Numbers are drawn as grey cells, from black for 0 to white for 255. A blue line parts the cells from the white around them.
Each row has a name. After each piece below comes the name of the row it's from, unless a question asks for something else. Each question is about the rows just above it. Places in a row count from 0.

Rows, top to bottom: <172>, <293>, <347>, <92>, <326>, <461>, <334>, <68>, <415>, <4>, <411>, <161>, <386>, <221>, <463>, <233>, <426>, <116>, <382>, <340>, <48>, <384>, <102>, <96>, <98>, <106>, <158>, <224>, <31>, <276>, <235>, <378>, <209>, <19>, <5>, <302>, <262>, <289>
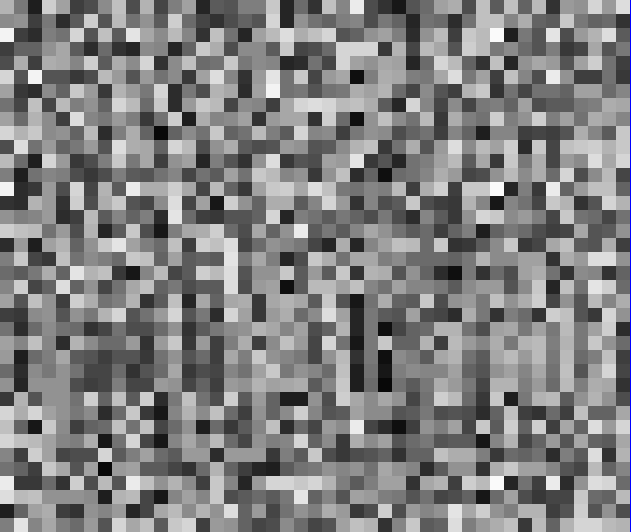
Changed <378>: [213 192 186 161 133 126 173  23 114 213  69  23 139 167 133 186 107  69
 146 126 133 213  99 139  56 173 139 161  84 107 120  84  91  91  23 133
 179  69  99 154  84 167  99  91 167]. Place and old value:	12, [133]
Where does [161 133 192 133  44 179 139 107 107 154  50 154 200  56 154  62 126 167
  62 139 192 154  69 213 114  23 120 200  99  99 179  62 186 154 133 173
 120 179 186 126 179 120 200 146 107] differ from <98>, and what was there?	17, [173]
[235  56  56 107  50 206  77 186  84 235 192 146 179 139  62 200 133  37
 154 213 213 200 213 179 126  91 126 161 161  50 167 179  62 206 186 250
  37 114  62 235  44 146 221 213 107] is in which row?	<5>
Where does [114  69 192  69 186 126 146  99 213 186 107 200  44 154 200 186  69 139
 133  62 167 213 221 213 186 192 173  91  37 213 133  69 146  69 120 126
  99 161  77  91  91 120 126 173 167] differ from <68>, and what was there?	32, [139]

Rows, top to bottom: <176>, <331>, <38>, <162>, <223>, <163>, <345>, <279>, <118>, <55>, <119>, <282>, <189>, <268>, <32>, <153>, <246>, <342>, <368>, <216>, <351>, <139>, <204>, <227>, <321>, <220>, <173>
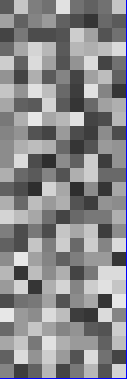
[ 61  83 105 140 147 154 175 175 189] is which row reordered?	<32>
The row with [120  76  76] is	<38>
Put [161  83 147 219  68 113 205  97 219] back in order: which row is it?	<223>
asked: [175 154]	<321>

